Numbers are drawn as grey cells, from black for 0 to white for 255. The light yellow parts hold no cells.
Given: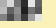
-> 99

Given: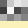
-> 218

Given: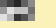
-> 139

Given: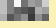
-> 206

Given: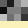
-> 178

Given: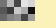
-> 214

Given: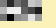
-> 185

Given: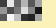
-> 165

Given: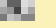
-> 209

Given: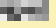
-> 136
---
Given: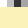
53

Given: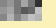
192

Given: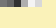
244

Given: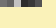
57

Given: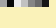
105

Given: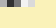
243
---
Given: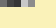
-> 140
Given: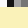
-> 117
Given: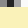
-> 250
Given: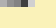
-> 208
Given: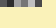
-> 74
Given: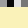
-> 119
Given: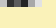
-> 226
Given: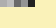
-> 33
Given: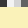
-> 98
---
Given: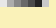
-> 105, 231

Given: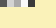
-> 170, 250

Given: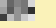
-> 147, 228

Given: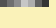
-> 198, 198

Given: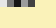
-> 22, 230

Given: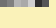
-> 169, 207

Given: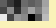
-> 123, 234

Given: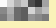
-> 94, 250
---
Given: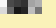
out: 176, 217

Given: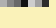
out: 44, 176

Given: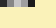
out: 26, 41

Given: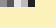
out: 33, 145

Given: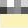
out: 213, 59

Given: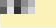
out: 183, 90

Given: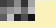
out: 165, 94
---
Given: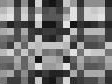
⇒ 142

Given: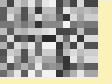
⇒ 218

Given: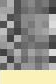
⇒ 106

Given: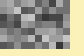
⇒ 70

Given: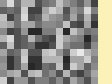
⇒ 97
